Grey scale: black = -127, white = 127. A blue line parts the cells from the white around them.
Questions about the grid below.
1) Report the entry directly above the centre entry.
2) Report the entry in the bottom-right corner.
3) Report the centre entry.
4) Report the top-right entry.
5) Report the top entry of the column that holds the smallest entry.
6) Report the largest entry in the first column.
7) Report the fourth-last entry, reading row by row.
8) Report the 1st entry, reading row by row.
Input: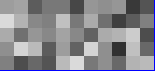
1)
-7
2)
58
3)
8
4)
-43
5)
22
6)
90
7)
15
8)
29

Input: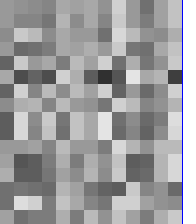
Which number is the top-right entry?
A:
66
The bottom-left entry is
33
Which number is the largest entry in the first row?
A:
80
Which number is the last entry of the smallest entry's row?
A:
-65
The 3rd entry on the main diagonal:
58
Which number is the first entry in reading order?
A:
25
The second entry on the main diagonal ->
5
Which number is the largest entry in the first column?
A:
46
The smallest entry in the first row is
-15
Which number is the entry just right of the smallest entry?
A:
-42
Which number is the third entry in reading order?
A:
12
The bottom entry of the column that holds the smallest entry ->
18
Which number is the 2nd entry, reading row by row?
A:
18
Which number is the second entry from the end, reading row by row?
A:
46
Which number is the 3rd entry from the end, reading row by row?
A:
-3
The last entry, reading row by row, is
73
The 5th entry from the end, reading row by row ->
66
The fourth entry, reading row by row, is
5
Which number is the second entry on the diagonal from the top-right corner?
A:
33

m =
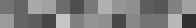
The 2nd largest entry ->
55
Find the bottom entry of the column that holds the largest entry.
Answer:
69
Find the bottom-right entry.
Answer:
-78
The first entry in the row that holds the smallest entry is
27
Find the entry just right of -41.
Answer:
1
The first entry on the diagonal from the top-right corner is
33
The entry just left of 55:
-12
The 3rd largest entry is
48

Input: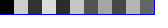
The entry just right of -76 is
91
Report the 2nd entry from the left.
77
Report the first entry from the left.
-124

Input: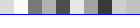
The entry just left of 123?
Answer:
91
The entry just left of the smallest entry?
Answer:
34

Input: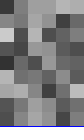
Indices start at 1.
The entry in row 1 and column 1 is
-70
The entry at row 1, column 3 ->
31
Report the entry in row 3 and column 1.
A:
75
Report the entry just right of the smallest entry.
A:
-22
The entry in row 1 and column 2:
-1
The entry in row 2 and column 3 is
38
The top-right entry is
46
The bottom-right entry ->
-1
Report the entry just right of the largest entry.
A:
-49
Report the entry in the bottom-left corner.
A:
-49
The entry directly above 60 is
-36

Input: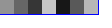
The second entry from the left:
-25
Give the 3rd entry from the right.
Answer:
-104
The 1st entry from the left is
19

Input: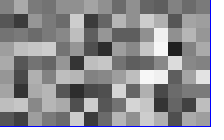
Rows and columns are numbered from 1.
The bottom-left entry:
-41
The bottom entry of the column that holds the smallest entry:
-48
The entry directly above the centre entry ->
-82
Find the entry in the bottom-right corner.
30
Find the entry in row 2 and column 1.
-41
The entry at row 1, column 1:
2
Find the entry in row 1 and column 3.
-5
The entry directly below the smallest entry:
92
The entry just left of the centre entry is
62
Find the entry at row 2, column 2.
-68
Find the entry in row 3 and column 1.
-12
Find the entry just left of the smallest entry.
119
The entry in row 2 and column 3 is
22
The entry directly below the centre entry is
8
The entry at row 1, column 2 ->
42
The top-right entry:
-5
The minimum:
-95
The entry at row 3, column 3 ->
-20

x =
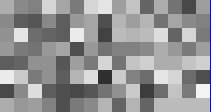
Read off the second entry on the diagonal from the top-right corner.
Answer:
9
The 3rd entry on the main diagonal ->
-19
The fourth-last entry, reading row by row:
59
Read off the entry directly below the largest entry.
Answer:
59
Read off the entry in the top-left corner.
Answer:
45
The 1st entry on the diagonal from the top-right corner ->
30
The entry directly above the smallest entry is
85
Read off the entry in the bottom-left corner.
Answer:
45
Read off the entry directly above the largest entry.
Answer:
-48
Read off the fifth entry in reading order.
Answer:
37
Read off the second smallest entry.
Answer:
-67
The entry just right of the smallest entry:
73
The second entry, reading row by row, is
9
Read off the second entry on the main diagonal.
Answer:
-34
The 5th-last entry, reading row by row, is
-27
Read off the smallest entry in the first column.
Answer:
-55
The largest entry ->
115
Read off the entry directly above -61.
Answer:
-48
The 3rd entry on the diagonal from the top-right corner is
-27
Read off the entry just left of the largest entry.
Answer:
-5
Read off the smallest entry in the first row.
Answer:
-55
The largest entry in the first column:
107
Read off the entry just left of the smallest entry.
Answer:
93
